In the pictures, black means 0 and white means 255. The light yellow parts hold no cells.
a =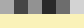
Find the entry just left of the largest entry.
109
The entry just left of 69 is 170
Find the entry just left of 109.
41

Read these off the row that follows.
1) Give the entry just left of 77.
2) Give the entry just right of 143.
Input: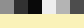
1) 180
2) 49

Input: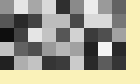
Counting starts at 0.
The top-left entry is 146
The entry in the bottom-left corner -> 33
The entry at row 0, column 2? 167
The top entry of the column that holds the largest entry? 154
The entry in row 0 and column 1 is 229
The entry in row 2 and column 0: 14
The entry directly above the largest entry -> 79
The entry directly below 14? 195
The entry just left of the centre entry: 195
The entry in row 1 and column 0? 86
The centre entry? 86
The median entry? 138
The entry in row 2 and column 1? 66

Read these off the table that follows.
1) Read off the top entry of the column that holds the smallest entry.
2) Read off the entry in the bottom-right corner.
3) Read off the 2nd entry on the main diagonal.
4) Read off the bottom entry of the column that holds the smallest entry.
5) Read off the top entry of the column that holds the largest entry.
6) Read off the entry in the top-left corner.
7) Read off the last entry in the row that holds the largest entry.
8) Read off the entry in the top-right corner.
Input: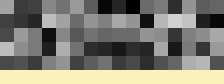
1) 0
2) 81
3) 53
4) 73
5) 45
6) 162
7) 8
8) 101

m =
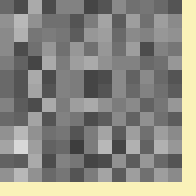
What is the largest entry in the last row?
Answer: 184
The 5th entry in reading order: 130
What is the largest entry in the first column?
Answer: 164
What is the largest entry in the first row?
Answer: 170
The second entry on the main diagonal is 184
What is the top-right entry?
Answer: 84
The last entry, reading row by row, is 138
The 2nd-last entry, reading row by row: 158
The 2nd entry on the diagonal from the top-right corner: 158
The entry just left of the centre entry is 124
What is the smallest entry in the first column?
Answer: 98
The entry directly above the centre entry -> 69
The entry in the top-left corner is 105
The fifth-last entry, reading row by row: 92
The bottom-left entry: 145
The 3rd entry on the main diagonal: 118
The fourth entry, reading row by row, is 76
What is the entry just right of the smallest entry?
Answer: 124
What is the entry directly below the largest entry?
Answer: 92
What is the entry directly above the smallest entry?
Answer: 84
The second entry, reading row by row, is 76
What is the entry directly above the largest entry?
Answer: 184
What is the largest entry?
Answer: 216
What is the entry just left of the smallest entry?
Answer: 105
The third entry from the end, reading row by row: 112
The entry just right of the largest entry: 158
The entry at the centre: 69
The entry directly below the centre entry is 170

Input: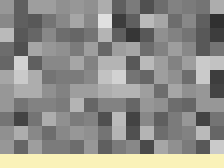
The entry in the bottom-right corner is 202
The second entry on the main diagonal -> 95
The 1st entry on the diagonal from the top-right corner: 173
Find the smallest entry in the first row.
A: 80
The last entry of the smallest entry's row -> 48
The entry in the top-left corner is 151
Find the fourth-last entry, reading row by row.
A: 144
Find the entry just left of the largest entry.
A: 136
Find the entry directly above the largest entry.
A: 173
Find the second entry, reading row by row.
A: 95
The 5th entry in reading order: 144
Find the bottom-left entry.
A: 151
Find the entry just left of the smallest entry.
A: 95
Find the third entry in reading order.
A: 158
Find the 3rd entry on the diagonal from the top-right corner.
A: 116
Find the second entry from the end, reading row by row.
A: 88
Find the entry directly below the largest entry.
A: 180
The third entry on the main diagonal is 102
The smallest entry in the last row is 74
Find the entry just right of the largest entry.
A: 61
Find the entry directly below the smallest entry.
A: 61
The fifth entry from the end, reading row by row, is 166
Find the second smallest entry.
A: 54

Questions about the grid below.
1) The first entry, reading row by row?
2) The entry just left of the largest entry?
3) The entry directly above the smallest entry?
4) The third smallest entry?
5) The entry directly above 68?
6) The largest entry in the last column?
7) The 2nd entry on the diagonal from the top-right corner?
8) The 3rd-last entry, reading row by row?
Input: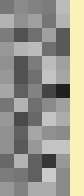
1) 118
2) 96
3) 166
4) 68
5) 195
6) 195
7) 118
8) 172
